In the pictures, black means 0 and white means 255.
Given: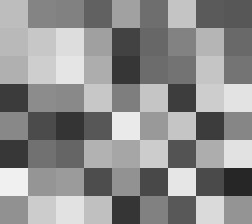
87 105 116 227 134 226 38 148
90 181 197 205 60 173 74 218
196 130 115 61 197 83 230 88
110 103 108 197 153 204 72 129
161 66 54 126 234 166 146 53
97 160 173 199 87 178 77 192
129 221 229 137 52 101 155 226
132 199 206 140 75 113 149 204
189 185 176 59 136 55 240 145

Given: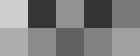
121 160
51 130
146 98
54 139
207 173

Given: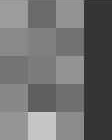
53 53 53 53 53
146 114 147 112 140
106 128 124 95 196
156 137 116 136 150

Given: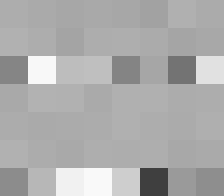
171 168 225 173 175 170 142
176 165 115 172 171 168 154
162 171 166 176 173 174 63
167 174 132 176 176 173 206
169 173 191 170 172 174 249
167 164 189 177 171 169 241
170 173 248 178 170 172 183
173 177 133 169 172 177 140

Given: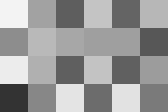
183 87 156 122
100 159 96 226
196 159 195 108
94 167 95 228
162 185 176 135
243 141 236 51

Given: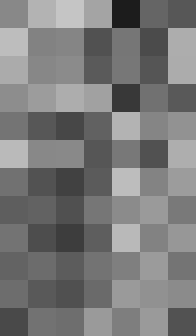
87 173 172 89 146 174 156 121 151 116 139 82
101 75 85 113 133 81 131 154 130 155 145 154
28 118 119 56 179 120 189 139 185 127 154 126
164 81 90 161 97 86 91 118 94 115 106 154
197 133 139 173 71 137 65 80 61 92 80 110
179 130 135 156 87 136 82 98 77 108 89 114
136 189 171 141 116 186 113 94 115 99 109 73

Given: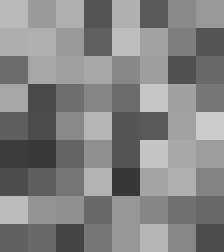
152 84 106 120 203 157 131 104 77
137 126 81 160 161 167 175 113 135
89 162 158 198 89 197 163 134 182
176 190 135 108 85 84 55 151 151
84 96 166 133 181 143 178 106 120
175 153 159 111 136 100 117 144 69
155 176 166 73 76 57 95 148 105
185 173 108 166 94 59 77 187 97

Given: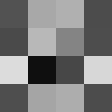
76 77 215 76
176 132 71 173
168 184 15 165
82 74 220 78
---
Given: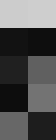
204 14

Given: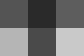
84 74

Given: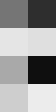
117 223

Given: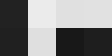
34 223

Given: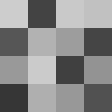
205 178 64 81

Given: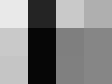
233 6 128

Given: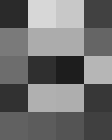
42 172 29 55
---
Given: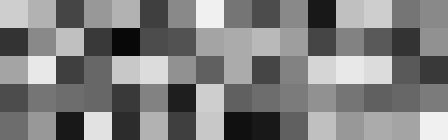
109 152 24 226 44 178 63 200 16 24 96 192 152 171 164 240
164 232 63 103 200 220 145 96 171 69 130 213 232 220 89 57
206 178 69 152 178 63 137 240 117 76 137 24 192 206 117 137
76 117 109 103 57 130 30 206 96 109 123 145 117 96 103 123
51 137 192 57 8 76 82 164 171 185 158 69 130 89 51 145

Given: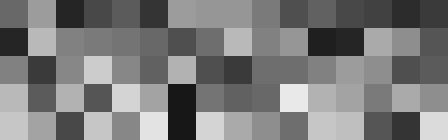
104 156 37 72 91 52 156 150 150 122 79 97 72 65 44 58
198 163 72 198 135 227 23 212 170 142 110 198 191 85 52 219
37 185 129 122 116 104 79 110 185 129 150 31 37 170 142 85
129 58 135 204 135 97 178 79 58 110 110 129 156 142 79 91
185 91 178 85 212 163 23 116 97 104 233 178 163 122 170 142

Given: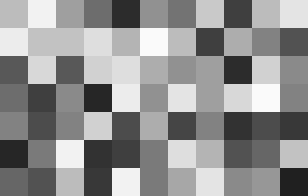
88 216 88 209 222 173 145 159 44 209 138
130 76 130 209 76 173 69 130 50 76 56
109 63 138 38 236 145 228 159 216 250 130
188 242 159 109 44 145 115 201 63 188 228
102 82 188 56 242 122 167 228 138 151 32
236 194 194 222 180 250 188 63 173 130 82
38 122 242 50 63 122 222 180 82 102 194

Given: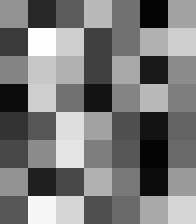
147 31 72 177 120 12 155
147 39 92 185 113 4 162
12 206 113 19 132 185 126
132 199 177 65 169 25 140
58 253 206 65 113 177 206
86 247 214 79 106 169 214
51 86 222 162 79 19 99
72 140 229 126 86 4 106

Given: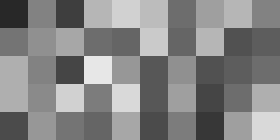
40 130 62 182 209 188 109 159 182 130
175 130 69 231 151 87 144 81 93 109
75 151 116 101 167 75 124 55 159 217
116 144 167 109 101 202 101 182 81 93
175 138 209 124 217 87 159 69 109 175

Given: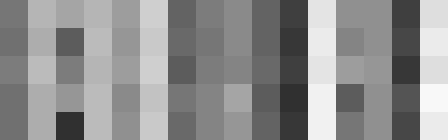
112 173 48 187 144 201 105 132 150 99 55 241 118 144 71 235
112 173 92 187 150 201 105 118 138 99 55 235 132 144 71 235
124 187 124 181 157 207 92 124 132 105 63 228 157 150 55 222
112 173 150 187 138 194 118 132 165 92 48 241 92 144 84 248
118 181 165 181 157 207 99 124 138 99 63 228 144 144 63 222

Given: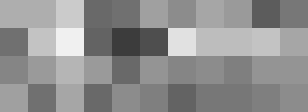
160 112 166 105 140 127 99 119 119 127 140
133 154 181 154 105 148 133 140 127 148 148
174 174 203 105 112 160 140 166 154 92 119
112 195 240 99 60 78 225 189 189 195 166
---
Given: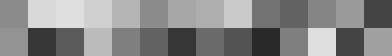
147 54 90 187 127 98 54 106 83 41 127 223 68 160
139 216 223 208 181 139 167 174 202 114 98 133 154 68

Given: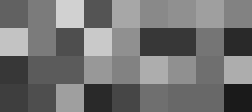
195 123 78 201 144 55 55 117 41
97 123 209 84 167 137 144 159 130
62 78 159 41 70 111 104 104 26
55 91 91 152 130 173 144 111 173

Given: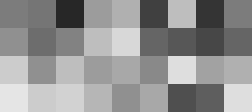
229 204 210 182 144 168 79 94 222
204 144 190 156 168 137 222 162 176
144 109 130 190 216 101 87 71 101
124 117 39 156 176 64 190 52 124

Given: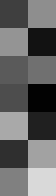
169 32
148 18
128 217
90 112
77 2
63 142
47 162

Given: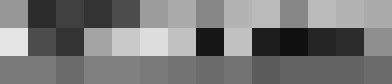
228 76 51 163 201 221 193 23 193 29 16 37 43 142
150 43 64 51 76 156 171 134 179 186 134 186 179 171
121 121 107 128 128 121 115 107 115 91 99 99 99 107

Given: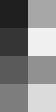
125 219
90 145
53 240
31 167

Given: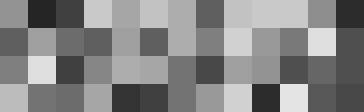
188 115 108 166 51 64 115 153 209 44 228 87 72
147 37 64 201 166 194 173 95 194 201 201 141 44
127 222 64 134 173 166 115 72 159 147 79 102 79
95 159 108 95 159 95 173 127 209 153 121 222 79
